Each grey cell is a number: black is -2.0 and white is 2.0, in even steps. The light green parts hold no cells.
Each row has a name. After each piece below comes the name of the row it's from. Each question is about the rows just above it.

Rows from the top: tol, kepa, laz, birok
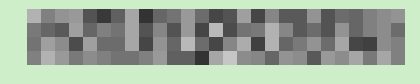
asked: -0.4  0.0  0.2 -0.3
kepa
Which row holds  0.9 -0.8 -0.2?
kepa
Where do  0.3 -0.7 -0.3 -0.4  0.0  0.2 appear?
tol
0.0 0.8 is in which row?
birok
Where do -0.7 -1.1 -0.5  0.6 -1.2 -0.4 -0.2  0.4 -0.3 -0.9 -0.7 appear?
tol
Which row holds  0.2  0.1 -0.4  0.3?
birok
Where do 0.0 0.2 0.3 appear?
tol

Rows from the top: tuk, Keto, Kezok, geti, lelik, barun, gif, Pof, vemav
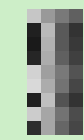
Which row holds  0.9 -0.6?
Keto
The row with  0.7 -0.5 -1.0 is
geti
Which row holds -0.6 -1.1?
Kezok

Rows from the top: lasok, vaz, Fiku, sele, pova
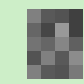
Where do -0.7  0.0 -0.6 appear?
sele
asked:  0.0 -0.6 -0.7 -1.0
lasok
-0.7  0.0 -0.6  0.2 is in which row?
sele
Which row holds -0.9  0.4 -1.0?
vaz
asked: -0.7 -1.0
lasok

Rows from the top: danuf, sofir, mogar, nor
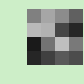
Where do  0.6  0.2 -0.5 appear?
danuf

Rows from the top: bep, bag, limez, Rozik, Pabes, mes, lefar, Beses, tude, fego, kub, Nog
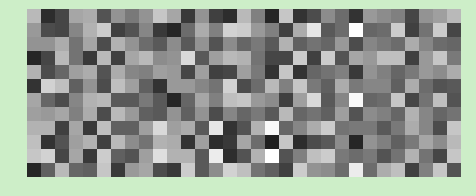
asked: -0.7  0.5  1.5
kub
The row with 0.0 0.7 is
Beses
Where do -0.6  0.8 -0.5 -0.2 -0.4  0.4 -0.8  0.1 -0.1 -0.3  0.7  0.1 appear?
limez
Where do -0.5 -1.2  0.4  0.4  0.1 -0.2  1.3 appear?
mes
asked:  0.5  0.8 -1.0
fego

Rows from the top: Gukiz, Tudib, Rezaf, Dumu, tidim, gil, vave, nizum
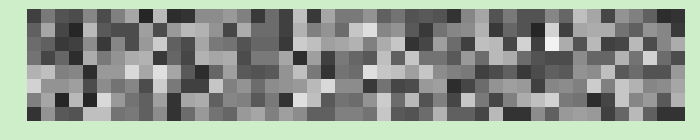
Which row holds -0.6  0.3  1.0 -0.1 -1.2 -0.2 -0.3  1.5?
tidim
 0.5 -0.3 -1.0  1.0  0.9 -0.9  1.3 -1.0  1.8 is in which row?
Rezaf
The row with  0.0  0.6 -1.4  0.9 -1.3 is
Gukiz
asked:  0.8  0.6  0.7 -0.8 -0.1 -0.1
Dumu
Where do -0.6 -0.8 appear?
Tudib
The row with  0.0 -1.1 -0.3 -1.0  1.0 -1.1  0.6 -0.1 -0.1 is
Gukiz

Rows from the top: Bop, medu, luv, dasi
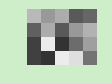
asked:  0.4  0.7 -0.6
Bop
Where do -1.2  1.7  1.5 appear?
dasi
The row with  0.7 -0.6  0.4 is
medu
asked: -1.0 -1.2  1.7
dasi

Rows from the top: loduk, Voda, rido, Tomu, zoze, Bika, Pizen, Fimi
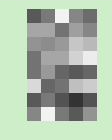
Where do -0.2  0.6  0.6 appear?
Tomu
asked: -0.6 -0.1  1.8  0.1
loduk

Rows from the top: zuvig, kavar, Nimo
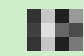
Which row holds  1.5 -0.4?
kavar
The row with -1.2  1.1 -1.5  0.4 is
zuvig
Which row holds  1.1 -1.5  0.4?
zuvig
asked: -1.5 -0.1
Nimo

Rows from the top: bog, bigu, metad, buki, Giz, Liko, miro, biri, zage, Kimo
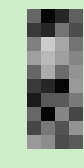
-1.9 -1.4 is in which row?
bog
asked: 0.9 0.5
buki

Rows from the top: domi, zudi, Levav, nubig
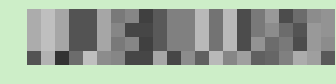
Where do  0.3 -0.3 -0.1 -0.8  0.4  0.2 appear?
Levav
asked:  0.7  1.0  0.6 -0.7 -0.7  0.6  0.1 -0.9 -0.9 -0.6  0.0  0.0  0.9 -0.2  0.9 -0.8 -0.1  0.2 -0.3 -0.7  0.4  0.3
zudi
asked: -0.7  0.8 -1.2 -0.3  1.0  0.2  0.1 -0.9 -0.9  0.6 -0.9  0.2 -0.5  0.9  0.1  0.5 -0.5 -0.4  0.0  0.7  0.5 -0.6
nubig

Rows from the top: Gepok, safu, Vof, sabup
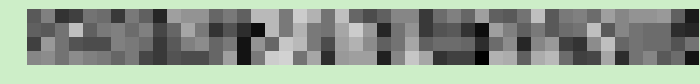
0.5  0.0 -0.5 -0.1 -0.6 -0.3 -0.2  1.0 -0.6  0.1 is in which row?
safu
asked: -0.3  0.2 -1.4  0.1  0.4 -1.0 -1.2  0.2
Vof
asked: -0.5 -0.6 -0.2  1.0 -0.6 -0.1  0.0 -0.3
Gepok

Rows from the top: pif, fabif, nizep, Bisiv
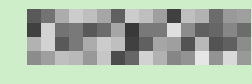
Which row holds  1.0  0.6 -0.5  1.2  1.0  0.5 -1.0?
pif
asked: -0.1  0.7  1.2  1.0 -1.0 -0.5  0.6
nizep
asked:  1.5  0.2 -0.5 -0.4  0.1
fabif
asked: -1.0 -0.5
nizep
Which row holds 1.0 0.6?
pif
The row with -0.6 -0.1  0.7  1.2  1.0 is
nizep

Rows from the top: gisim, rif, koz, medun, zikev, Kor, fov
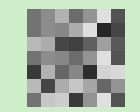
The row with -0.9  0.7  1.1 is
Kor
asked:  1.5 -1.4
rif
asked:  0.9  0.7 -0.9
koz

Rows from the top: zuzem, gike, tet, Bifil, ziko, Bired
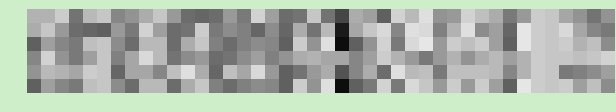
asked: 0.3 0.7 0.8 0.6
Bifil
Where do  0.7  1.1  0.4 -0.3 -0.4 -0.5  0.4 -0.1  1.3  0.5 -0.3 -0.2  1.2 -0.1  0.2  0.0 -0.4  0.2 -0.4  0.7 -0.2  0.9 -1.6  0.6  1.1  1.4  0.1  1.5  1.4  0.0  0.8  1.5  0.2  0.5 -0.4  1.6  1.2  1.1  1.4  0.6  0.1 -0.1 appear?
gike
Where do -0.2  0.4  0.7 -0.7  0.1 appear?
ziko
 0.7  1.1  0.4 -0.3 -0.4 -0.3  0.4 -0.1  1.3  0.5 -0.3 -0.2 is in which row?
zuzem

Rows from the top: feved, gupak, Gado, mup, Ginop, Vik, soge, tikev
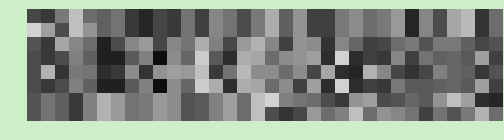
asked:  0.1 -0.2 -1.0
tikev
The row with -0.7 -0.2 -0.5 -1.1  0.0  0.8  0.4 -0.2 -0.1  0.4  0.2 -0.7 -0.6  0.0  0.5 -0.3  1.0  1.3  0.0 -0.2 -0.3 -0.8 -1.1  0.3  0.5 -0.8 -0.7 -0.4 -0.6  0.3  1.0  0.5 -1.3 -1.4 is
soge
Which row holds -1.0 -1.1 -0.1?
Vik
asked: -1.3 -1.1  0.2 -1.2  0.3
Ginop
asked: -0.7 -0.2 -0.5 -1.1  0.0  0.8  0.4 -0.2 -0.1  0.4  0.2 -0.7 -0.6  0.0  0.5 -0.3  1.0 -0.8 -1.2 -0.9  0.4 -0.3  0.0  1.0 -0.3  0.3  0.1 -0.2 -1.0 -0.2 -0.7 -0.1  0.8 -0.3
tikev

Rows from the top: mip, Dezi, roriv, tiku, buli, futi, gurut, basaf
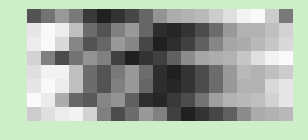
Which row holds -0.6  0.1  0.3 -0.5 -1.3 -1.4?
gurut
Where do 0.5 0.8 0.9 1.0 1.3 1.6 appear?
gurut

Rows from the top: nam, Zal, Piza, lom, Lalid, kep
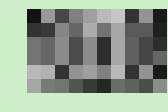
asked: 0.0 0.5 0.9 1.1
nam
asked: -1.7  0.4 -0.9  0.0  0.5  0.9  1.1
nam
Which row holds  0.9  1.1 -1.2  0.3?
nam
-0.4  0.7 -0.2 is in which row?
Zal

